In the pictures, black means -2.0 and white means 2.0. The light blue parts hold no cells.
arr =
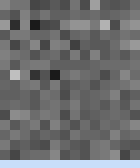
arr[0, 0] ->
0.1
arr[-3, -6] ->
-0.4
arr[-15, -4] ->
-0.5
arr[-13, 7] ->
-0.4
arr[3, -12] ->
-0.1
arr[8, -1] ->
0.0
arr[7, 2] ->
0.0
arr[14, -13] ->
-0.6
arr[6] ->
[-0.1, -0.6, -0.2, -0.1, -0.1, -0.5, -0.5, -0.5, -0.5, -0.4, -0.3, -0.3, -0.3, -0.2]
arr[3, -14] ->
-0.6
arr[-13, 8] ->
-0.3
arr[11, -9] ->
-0.2
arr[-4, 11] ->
-0.4
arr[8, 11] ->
-0.3
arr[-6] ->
[-0.4, -0.3, -0.4, -0.6, -0.3, -0.2, -0.4, -0.1, -0.5, -0.4, -0.6, -0.3, -0.6, -0.2]
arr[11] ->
[-0.8, 0.2, 0.1, -0.3, -0.1, -0.2, -0.8, -0.2, -0.6, -0.5, -0.4, -0.3, -0.4, -0.7]
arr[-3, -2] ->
-0.4
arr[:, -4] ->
[-0.6, -0.5, 0.8, -0.3, -0.6, -0.6, -0.3, -0.8, -0.4, -0.3, -0.6, -0.4, -0.3, -0.5, -0.1, -0.1]
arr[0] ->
[0.1, -0.2, -0.2, -0.9, -0.8, -0.6, -0.8, -0.2, -0.8, 0.5, -0.6, -0.7, -0.6, -0.3]
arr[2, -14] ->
0.4
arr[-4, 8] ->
-0.3
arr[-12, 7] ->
-1.0
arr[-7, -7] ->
-0.3
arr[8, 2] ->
-0.2
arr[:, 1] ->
[-0.2, -0.7, -1.3, -0.1, -0.9, -0.2, -0.6, 1.0, -0.5, -0.5, -0.3, 0.2, -0.6, -0.1, -0.6, -0.9]
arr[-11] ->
[0.0, -0.2, -0.3, -0.7, -0.4, -0.3, -0.7, -0.1, -0.7, 0.0, -0.6, -0.4, -0.6, -0.3]
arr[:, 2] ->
[-0.2, 0.0, 0.1, -0.1, -0.4, -0.3, -0.2, 0.0, -0.2, -0.4, -0.4, 0.1, -0.3, -0.3, -0.5, -0.4]

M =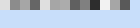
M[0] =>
1.5
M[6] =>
0.7
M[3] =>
-0.4
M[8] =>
0.0

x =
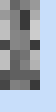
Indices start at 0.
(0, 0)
0.8
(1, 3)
0.7
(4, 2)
0.0
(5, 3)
0.9
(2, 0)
1.0
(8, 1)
0.0
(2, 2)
-1.1
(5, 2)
-0.2
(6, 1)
-0.5
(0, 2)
0.0
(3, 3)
1.2
